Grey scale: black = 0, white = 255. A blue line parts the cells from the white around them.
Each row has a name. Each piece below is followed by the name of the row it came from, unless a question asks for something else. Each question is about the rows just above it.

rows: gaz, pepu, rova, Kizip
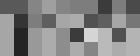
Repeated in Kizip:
[172]
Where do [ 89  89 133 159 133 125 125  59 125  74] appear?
gaz
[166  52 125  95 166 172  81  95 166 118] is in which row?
pepu
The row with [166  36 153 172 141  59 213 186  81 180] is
rova

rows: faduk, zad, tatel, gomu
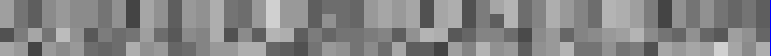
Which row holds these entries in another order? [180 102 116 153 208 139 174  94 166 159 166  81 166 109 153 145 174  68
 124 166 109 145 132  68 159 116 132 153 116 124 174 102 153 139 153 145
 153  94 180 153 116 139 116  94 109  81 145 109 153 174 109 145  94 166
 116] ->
faduk
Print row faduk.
[159 116  94 139 153 139 139 116 145  68 166 145  94 153 145 174 116 109
 153 208 153 153  94 109 109 102 153 166 153 166  81 166 174  81 124 166
 180 109 132 174 153 132 109 180 174 159 124  68 145 116 145 116 102 116
  94]
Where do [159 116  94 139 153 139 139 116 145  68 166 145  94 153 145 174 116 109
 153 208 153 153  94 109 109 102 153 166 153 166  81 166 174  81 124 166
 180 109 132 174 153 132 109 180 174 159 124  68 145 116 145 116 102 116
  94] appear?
faduk

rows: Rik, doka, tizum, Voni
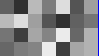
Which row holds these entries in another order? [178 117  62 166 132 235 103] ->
tizum
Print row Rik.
[ 97  48 186 124 221  84 159]
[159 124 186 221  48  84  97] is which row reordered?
Rik

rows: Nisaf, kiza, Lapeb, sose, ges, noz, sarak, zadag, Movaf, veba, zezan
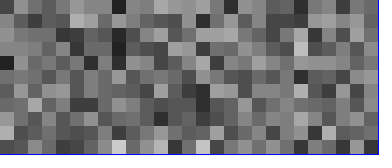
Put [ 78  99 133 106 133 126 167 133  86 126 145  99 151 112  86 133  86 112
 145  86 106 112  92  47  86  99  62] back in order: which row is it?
Movaf
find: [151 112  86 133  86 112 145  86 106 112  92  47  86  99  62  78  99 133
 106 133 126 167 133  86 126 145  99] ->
Movaf
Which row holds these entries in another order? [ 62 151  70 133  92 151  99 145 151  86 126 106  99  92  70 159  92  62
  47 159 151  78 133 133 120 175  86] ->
sarak
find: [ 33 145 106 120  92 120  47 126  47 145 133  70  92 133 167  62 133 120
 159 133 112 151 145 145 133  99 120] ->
ges
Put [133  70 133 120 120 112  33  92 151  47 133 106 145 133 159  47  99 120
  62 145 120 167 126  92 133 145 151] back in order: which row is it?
Nisaf
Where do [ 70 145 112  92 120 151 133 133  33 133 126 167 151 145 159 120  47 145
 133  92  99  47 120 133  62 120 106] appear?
Nisaf

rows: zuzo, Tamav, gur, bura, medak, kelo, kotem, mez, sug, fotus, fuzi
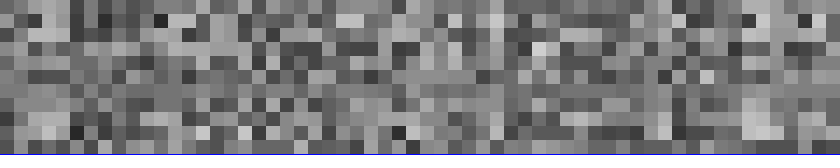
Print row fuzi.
[ 81 142  75 108  81 136  75 168  95 142 156 116 162 122  95  81 128 142
 102 102 102 175  89  95 102  69 162 108 150  61 136 142  89 108 150  89
 128 122 162 150 136 128 102 102 128  89  95  95 122  89 156 122 116 102
  81  81  81 142  69  81]
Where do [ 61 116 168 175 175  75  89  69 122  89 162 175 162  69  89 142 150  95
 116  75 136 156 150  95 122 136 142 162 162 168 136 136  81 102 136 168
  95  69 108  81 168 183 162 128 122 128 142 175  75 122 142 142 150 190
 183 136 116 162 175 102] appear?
sug
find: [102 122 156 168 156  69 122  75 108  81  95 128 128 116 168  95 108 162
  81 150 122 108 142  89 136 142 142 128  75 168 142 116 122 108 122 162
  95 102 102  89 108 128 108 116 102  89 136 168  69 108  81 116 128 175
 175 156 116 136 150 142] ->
zuzo
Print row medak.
[102 142 136 150 156 108 108 136 108  81  61 102 122 108 175  81  89 168
  61 175  69 108  69 102 102 168 136 150  75 136 175 136 175 116 128 150
  89 116 168 116  81  81  81 136 142 102 128 128  69 122  89  95  89 175
 162 142 108  81 128 128]
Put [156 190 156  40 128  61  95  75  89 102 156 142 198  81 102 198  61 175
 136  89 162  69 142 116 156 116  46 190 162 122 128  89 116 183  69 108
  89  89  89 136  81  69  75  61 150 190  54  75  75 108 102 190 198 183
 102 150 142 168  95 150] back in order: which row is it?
fotus

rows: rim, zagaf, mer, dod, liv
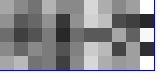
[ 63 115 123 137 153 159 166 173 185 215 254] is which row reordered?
liv
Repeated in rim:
[137]
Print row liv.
[166 185 115 123  63 137 215 173 153 159 254]

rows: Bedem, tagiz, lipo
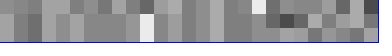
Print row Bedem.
[142 135 127 163 163 127 142 119 163 127 103 157 171 127 142 171 127 135
 235 111 142 135 135 157 103 171  75]
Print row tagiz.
[163 127 111 163 142 163 135 135 135 150 235 135 157 127 142 171 127 127
 142 103  75 103 171 127 157 171 119]
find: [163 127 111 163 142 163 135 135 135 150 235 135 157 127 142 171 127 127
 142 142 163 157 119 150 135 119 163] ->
lipo
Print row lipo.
[163 127 111 163 142 163 135 135 135 150 235 135 157 127 142 171 127 127
 142 142 163 157 119 150 135 119 163]
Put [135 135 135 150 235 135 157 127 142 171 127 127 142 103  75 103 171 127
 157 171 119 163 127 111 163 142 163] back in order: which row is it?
tagiz

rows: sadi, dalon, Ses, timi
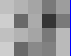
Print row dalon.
[206 105 171  53 121]
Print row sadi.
[192 179 165 121 157]

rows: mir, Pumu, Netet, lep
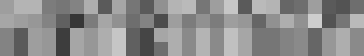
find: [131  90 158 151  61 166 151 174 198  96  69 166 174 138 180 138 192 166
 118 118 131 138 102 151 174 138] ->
Netet
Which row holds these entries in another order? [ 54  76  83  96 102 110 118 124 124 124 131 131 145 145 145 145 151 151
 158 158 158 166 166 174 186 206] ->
Pumu
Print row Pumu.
[166 158 151 131  96  54 124 166 145 110 131  76 158 124 145 124 158 151
 102 145 174 145 206  83 118 186]

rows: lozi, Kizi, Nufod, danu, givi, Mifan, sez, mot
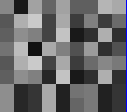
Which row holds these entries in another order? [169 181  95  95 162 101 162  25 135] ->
lozi
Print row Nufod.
[ 95 142 128  67 195  25  47 175  47]

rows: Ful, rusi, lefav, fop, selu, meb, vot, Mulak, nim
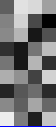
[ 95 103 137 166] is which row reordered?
Mulak
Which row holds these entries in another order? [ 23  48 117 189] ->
fop

